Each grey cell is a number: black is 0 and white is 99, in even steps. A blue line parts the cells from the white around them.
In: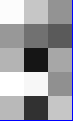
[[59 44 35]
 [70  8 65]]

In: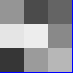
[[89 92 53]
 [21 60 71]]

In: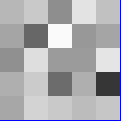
[[64 40 97]
 [56 86 60]]

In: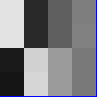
[[88 16 37]
 [10 81 60]]

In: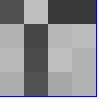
[[69 27 71]
 [72 29 74]]

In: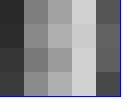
[[17 53 68]
 [21 47 60]]

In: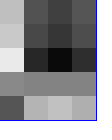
[[78 28 21]
 [91 15  4]]

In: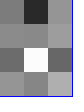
[[54 53 61]
 [42 98 40]]

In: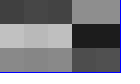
[[75 72 74]
 [53 52 53]]
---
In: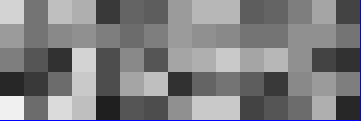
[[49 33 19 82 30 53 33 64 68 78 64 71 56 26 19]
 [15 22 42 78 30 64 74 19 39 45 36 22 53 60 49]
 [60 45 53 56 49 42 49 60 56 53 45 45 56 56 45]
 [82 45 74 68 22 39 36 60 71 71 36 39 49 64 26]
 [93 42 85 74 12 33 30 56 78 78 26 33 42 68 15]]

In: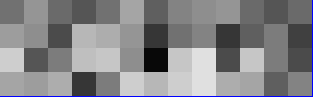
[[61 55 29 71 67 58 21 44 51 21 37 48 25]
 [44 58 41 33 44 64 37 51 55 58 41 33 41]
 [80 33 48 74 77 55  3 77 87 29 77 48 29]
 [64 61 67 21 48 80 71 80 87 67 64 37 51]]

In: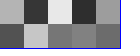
[[32 77 46 50 42]
 [70 21 90 18 61]]

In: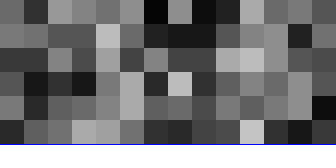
[[33  9 19  9 47 66 16 73 19 37 51 41 55 33]
 [47 44 33 33 73 41 13  9  9 33 51 55 13 44]
 [47 16 37 41 51 66 37 41 29 47 37 47 55  5]
 [16 37 44 66 62 44 19 16 26 29 76 19  9 22]
 [22 22 51 29 62 26 51 26 26 66 73 55 33 29]
 [41 19 59 51 44 55  2 55  5 13 66 41 47 33]]

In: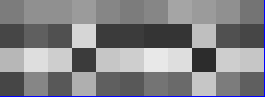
[[27 37 31 83 23 23 20 20 74 31 27]
 [27 52 34 68 37 34 45 41 77 48 37]
 [48 56 56 60 52 48 52 64 60 56 45]
 [71 86 80 23 77 80 90 86 17 80 77]]

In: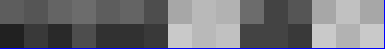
[[13 22 16 30 19 19 22 78 72 75 26 26 22 78 69 78]
 [36 33 39 42 36 39 30 65 72 69 42 26 33 65 75 65]]

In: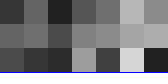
[[21 39 13 33 43 71 54]
 [29 21 17 61 25 83 13]
 [39 43 29 50 54 64 67]]
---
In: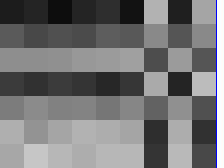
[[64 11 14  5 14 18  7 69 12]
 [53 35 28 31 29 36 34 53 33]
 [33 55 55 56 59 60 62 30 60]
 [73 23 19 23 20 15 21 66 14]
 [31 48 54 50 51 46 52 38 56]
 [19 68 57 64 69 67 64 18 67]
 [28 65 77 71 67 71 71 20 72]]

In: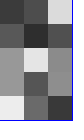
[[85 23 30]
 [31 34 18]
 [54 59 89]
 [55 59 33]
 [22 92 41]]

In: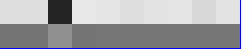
[[88 86 86 14 90 89 86 88 89 84]
 [46 45 45 56 45 46 46 46 46 46]]

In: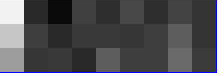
[[20 94 16  4 25 18 28 18 26]
 [20 77 24 16 22 22 21 24 36]
 [23 61 21 22 16 36 24 24 41]]

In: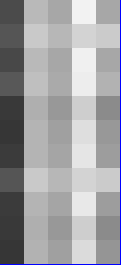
[[65 29 72 65 94]
 [79 33 78 71 82]
 [65 28 72 65 93]
 [69 34 74 66 92]
 [54 22 68 59 80]
 [59 21 70 62 86]
 [61 23 70 64 89]
 [79 33 78 71 82]
 [61 23 70 64 90]
 [54 22 68 59 80]
 [58 21 69 62 85]]

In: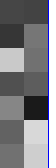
[[26 27]
 [46 21]
 [44 78]
 [36 31]
 [10 52]
 [84 38]
 [80 44]]

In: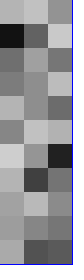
[[57 70 75]
 [78  7 38]
 [46 43 62]
 [73 48 55]
 [42 70 55]
 [69 52 75]
 [13 80 58]
 [45 70 25]
 [54 63 72]
 [46 61 52]
 [35 66 32]]
